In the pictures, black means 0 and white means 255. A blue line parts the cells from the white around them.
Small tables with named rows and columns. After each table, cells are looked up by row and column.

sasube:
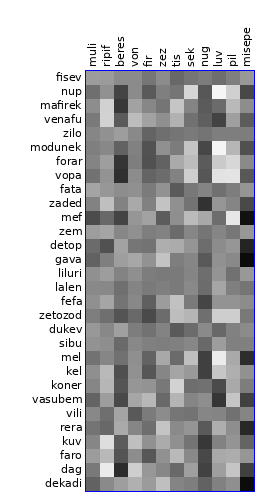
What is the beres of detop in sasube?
162
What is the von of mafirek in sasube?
162
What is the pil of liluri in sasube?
113
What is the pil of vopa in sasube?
228
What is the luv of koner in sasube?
75
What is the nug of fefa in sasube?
69
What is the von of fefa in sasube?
136
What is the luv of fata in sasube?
112
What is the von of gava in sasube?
167

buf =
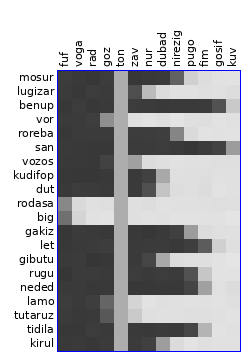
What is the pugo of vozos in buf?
224
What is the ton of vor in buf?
173
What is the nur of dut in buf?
80
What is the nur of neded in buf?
56
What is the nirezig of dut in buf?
221
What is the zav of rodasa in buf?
223
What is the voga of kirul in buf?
58
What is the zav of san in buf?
59
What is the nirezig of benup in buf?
58
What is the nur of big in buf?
225

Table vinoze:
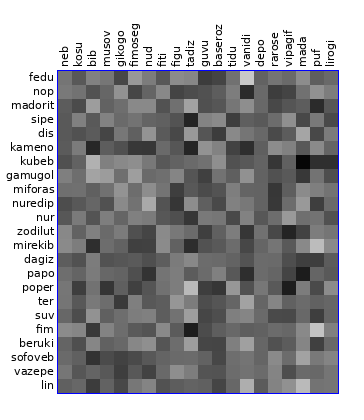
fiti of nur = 87
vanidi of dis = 117
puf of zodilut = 125
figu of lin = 93
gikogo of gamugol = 111
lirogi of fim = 128
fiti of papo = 116
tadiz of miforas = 88
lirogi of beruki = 104
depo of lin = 91
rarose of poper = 89
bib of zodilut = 128
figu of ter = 150

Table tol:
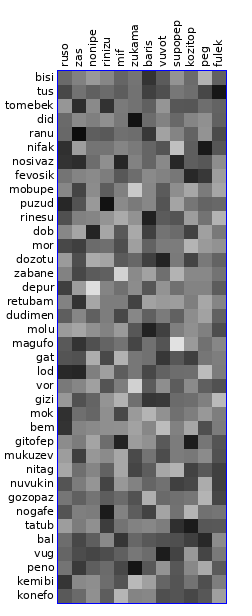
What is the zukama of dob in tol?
169
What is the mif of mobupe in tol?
128
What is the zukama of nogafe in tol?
93
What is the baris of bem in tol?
135
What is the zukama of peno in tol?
21
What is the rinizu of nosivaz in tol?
143
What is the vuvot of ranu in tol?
162
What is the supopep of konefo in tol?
84
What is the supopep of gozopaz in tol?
112
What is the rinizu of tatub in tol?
61
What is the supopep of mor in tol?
124
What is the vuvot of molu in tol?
64
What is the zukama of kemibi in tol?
185
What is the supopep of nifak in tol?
192
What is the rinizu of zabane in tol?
96
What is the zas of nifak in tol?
157
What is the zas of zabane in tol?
71
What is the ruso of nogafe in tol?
84

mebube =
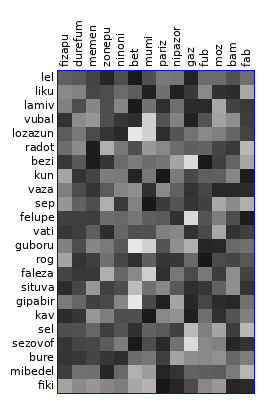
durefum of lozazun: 120
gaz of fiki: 74
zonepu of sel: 63
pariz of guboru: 83
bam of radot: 57
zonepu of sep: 174
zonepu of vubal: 78
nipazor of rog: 55
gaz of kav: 31
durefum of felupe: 63
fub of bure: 137
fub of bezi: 25
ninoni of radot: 119
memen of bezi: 28
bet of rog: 47

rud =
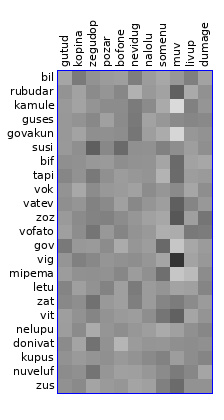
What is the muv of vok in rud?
138
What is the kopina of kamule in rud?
163
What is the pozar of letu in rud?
131
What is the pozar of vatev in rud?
138
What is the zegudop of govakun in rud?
143
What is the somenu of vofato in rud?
174
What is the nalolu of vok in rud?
140
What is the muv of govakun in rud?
214
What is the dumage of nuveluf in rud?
165
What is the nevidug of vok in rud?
161
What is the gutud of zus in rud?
145
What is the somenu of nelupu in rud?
170
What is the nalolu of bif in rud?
147
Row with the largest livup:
mipema

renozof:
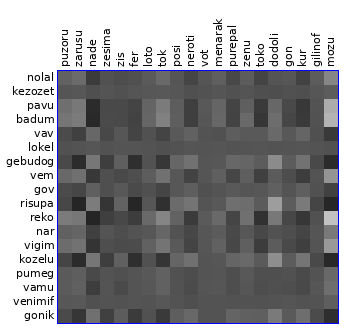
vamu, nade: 61
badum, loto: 102
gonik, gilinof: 75
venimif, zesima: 83
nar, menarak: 91
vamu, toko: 77
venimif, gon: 85
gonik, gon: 90
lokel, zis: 84
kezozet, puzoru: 85
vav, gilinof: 80
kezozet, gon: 81
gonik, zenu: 96
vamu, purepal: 78
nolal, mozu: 134
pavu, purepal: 68
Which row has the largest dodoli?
risupa

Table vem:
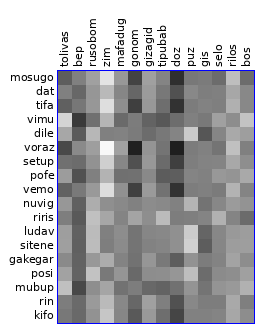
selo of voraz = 116
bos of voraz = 128
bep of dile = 90
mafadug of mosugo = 152
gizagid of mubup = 104
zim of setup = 207
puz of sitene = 208
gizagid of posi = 141
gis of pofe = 129
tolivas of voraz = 73
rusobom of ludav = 187
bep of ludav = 97
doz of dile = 132
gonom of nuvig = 129
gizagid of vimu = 99
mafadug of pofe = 112
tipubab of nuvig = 137
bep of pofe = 81

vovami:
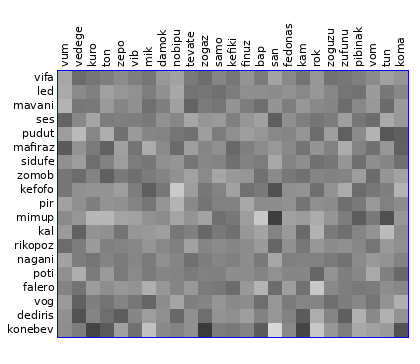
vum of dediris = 144
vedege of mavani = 119
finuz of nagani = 141
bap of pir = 140
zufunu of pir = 111
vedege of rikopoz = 124
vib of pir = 132
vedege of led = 138
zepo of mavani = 133
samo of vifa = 133
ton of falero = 142
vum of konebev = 142
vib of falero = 147
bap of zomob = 113
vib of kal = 150
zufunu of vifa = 119
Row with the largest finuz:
pir

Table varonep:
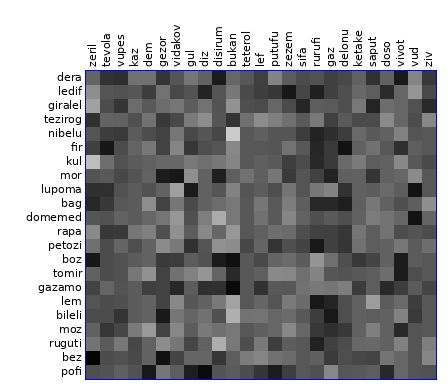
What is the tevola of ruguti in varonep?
91
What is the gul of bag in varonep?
74
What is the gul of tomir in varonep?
129
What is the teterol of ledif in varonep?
74
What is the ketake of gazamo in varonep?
59
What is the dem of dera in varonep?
113
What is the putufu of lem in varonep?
84
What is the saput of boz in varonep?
68
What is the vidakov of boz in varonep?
60
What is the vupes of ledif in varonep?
81
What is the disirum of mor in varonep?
31
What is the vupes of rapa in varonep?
57
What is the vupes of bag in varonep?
87
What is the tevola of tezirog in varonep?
99

